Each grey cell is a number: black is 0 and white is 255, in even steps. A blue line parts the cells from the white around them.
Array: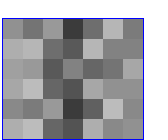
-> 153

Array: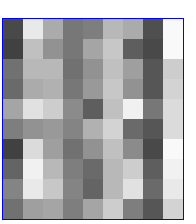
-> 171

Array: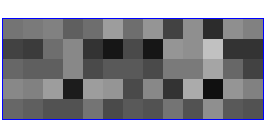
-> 129

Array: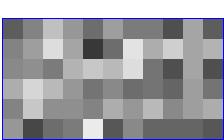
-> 192

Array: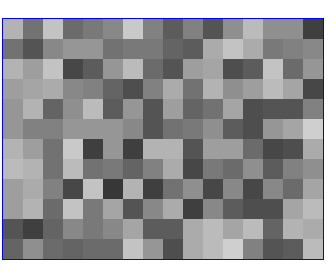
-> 195
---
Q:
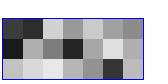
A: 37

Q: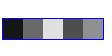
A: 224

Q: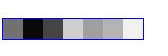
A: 206

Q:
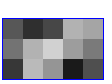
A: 209

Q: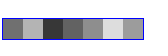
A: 98

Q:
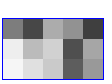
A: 209

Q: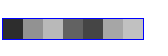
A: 98
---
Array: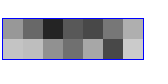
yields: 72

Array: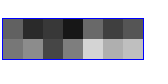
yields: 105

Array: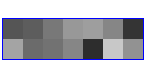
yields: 158

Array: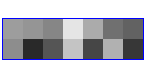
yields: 171

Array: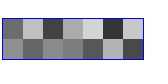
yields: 212

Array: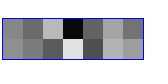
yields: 99
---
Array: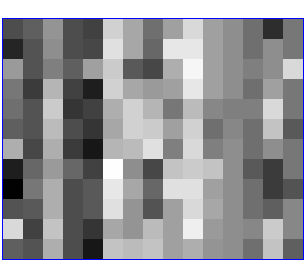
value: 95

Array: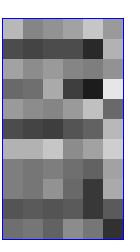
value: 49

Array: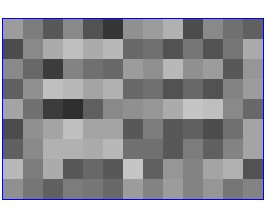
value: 131

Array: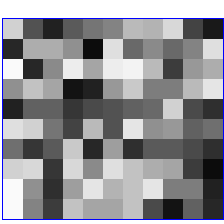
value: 39

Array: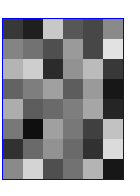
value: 23

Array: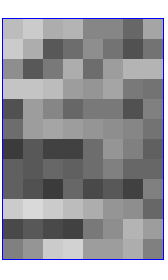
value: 128

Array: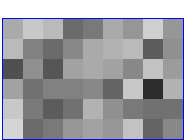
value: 136
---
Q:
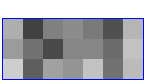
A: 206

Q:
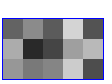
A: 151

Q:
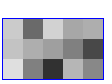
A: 223

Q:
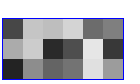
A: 35

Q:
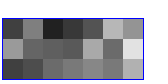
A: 64

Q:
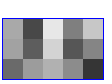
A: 106
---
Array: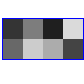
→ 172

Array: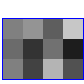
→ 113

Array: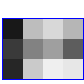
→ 159

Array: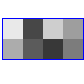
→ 56

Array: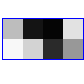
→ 42

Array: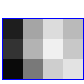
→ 240

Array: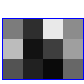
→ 62
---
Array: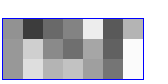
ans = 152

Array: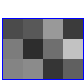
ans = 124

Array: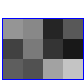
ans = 65

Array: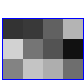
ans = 210

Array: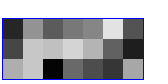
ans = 70

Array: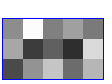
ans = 167

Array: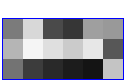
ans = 181
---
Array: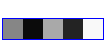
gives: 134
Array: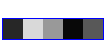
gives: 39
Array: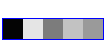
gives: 4
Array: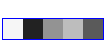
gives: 246
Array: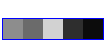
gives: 141
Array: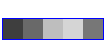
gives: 62
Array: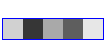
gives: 209
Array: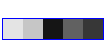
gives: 228
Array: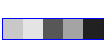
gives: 200
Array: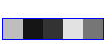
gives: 190
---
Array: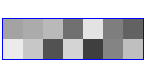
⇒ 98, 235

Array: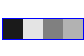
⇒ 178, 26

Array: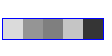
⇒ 53, 219

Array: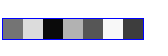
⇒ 61, 116

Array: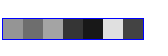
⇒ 67, 149

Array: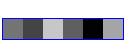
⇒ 165, 116

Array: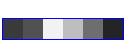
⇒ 36, 58

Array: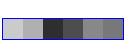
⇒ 120, 203

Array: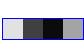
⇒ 164, 226

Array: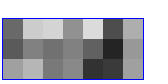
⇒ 174, 160
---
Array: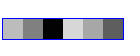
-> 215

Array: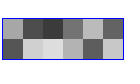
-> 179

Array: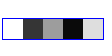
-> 157

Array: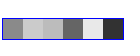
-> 101

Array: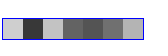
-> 84

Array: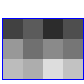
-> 173
